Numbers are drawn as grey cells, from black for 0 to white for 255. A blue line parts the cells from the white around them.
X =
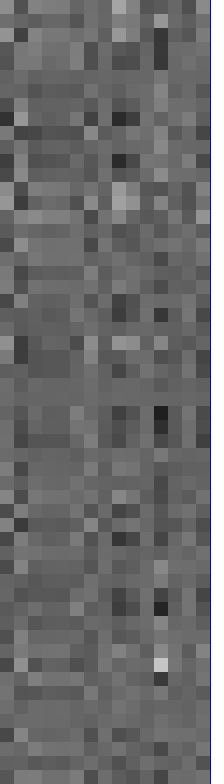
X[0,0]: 141
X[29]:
[100, 85, 106, 94, 95, 125, 104, 93, 64, 82, 108, 31, 90, 116, 74]
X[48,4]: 114
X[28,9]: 104
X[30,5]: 116
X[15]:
[99, 130, 138, 127, 127, 115, 74, 114, 133, 101, 88, 93, 119, 90, 147]
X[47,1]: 144
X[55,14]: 114
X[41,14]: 92
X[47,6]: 90
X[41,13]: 105
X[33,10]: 100
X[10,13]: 103
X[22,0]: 94
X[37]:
[130, 59, 90, 92, 90, 96, 133, 88, 106, 116, 104, 84, 86, 101, 78]
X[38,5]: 122
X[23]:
[106, 90, 95, 96, 95, 101, 110, 99, 95, 104, 105, 97, 96, 104, 90]
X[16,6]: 96
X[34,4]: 103
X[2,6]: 118
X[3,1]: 119
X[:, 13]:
[80, 94, 86, 108, 112, 104, 106, 109, 124, 104, 103, 125, 109, 83, 82, 90, 110, 104, 99, 102, 95, 115, 118, 104, 88, 109, 115, 101, 103, 116, 110, 112, 100, 97, 105, 91, 113, 101, 119, 101, 109, 105, 116, 116, 106, 107, 92, 102, 97, 101, 99, 100, 111, 98, 109, 107]
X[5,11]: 118
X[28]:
[107, 99, 101, 101, 102, 101, 107, 102, 105, 104, 103, 102, 101, 103, 101]
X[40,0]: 75
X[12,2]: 94
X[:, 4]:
[123, 103, 119, 111, 109, 101, 91, 98, 98, 82, 99, 86, 99, 119, 104, 127, 100, 112, 112, 94, 108, 97, 92, 95, 99, 87, 87, 101, 102, 95, 95, 85, 100, 101, 103, 112, 101, 90, 98, 107, 100, 94, 87, 99, 94, 103, 115, 97, 114, 92, 107, 106, 102, 113, 90, 112]
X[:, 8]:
[165, 126, 152, 88, 75, 100, 94, 83, 43, 100, 99, 43, 83, 153, 161, 133, 81, 93, 112, 106, 123, 66, 61, 95, 147, 89, 70, 103, 105, 64, 78, 74, 109, 119, 97, 134, 69, 106, 54, 103, 88, 97, 67, 62, 94, 87, 129, 101, 114, 106, 115, 109, 79, 114, 81, 92]
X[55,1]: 123
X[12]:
[73, 137, 94, 97, 99, 98, 85, 112, 83, 91, 107, 139, 110, 109, 103]
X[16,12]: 102
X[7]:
[78, 127, 96, 98, 98, 100, 89, 109, 83, 92, 108, 127, 109, 109, 101]
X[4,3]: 105
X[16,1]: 108

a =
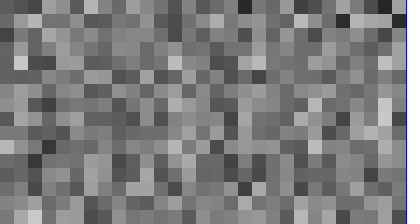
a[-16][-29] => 92
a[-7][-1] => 108
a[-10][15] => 100
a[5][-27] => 98
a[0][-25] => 142
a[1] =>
[105, 153, 181, 115, 114, 142, 88, 92, 119, 113, 145, 90, 76, 112, 138, 173, 120, 141, 148, 112, 99, 185, 143, 108, 44, 180, 166, 162, 42]
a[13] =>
[110, 127, 74, 128, 112, 87, 158, 127, 107, 162, 162, 112, 76, 134, 114, 119, 145, 64, 168, 114, 142, 72, 120, 92, 119, 159, 110, 96, 124]
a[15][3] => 114
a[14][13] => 115
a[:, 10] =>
[135, 145, 134, 106, 107, 160, 101, 141, 140, 110, 125, 143, 166, 162, 93, 124]
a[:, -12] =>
[41, 141, 78, 115, 163, 107, 143, 155, 165, 152, 151, 125, 102, 64, 170, 146]
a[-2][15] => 131
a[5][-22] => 150
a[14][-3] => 147
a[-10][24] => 112
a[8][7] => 97
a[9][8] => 95
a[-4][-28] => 102
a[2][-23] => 138
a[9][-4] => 159
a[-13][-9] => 133
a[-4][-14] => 103
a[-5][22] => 124
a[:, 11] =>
[114, 90, 111, 129, 117, 84, 138, 105, 80, 109, 142, 94, 83, 112, 132, 115]
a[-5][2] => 56
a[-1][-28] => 168
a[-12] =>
[98, 198, 76, 73, 153, 155, 92, 94, 111, 126, 107, 117, 188, 136, 129, 78, 83, 163, 184, 120, 114, 110, 156, 146, 103, 128, 111, 190, 160]
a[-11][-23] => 154
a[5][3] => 135
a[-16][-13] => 127
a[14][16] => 108
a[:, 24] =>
[162, 44, 123, 131, 103, 124, 112, 113, 68, 105, 132, 140, 133, 119, 109, 74]
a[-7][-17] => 135
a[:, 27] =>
[39, 162, 72, 111, 190, 128, 149, 196, 200, 162, 174, 149, 122, 96, 157, 159]
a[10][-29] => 183

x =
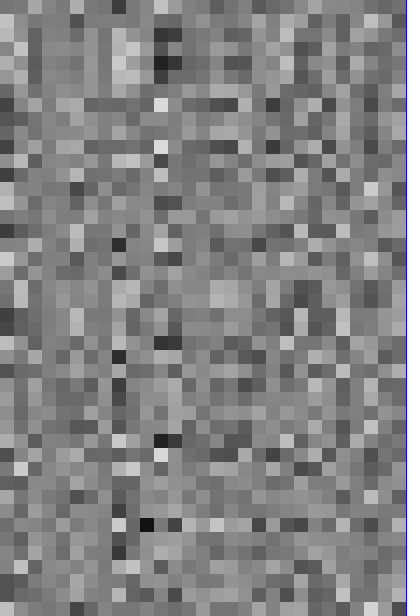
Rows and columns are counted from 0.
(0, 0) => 117
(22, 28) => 157
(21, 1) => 185
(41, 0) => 82
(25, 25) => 133
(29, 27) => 147
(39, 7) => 124
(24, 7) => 117
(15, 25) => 120
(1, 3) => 126
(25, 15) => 99
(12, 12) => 120
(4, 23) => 144
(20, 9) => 182
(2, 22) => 116
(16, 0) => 61
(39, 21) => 135
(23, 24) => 194
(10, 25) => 126
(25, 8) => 46
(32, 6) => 104
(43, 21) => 163
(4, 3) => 130
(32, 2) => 164
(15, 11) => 109
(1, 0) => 194
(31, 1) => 145
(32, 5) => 171
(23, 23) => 99
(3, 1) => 194
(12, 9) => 106
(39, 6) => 126
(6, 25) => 111
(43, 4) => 127
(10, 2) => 159
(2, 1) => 146
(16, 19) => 97
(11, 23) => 161
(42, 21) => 142

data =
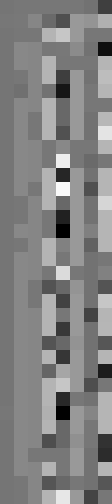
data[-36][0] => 117
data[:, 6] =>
[114, 148, 119, 114, 119, 114, 119, 119, 114, 114, 119, 106, 114, 80, 114, 114, 128, 98, 114, 114, 114, 114, 67, 114, 114, 114, 114, 78, 114, 133, 119, 119, 114, 114, 114, 68]
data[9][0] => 117
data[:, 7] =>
[63, 176, 119, 15, 181, 189, 181, 119, 183, 228, 181, 119, 181, 181, 214, 181, 181, 181, 119, 129, 84, 198, 181, 182, 86, 181, 28, 119, 181, 181, 181, 50, 44, 181, 86, 119]
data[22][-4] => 119
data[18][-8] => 117
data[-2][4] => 104
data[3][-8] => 117
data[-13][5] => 153
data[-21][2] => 134
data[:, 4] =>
[119, 79, 198, 120, 119, 62, 22, 104, 104, 81, 136, 238, 38, 250, 104, 33, 0, 129, 119, 219, 104, 66, 119, 56, 104, 54, 166, 198, 41, 1, 104, 104, 119, 119, 104, 231]
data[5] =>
[117, 119, 134, 180, 62, 153, 114, 189]
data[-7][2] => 134
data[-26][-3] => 119
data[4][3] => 180
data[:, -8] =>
[117, 119, 117, 117, 117, 117, 117, 117, 117, 117, 117, 117, 117, 117, 117, 117, 117, 117, 117, 117, 117, 117, 117, 117, 117, 117, 117, 117, 117, 119, 117, 117, 117, 117, 117, 117]
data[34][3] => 85
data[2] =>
[117, 119, 119, 180, 198, 153, 119, 119]
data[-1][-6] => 134
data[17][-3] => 153
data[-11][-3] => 153
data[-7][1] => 136
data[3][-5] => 119
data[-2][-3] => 119
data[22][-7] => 136
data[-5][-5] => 78
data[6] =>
[117, 112, 134, 114, 22, 153, 119, 181]
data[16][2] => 134

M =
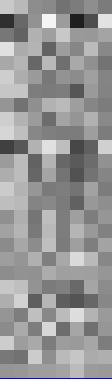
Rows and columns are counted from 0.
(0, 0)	201
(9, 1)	191
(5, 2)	154
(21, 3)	182
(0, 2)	141
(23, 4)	109
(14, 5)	97
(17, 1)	167
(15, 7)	150
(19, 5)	160
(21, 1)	210
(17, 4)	123
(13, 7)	124
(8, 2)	155
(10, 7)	208
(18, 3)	127
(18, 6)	185
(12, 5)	82
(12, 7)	133
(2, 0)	119
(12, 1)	188
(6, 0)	198
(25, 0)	120
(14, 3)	136
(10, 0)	64
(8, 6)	177
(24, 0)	205
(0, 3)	137
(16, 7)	129
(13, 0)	203
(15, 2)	117
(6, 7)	131
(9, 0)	214
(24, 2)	169
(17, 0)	139
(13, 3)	122
